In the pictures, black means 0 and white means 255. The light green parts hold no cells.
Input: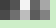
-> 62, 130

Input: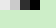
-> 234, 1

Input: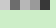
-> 202, 56

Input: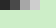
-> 40, 206

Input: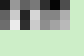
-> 24, 185

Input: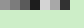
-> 147, 50

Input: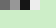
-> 106, 237

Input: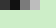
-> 51, 189

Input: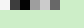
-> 245, 104

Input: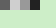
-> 96, 34
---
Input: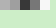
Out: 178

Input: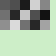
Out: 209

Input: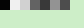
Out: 209

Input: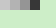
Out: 179

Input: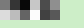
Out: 220

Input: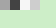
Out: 206

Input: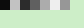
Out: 194
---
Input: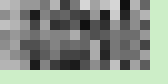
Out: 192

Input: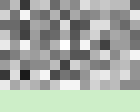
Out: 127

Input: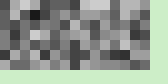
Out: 77

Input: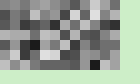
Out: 131

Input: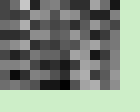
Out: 69
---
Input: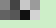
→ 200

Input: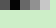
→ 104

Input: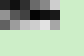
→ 47

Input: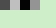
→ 3

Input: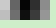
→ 5

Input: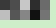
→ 199

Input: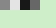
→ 24

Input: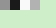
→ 249
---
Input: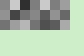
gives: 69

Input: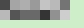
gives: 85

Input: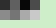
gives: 117

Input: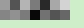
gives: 145

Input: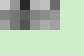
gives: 119

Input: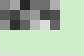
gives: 67
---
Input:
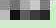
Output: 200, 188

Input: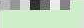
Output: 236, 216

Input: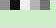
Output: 239, 178

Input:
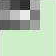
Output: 235, 194

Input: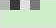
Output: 224, 182

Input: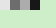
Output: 229, 172
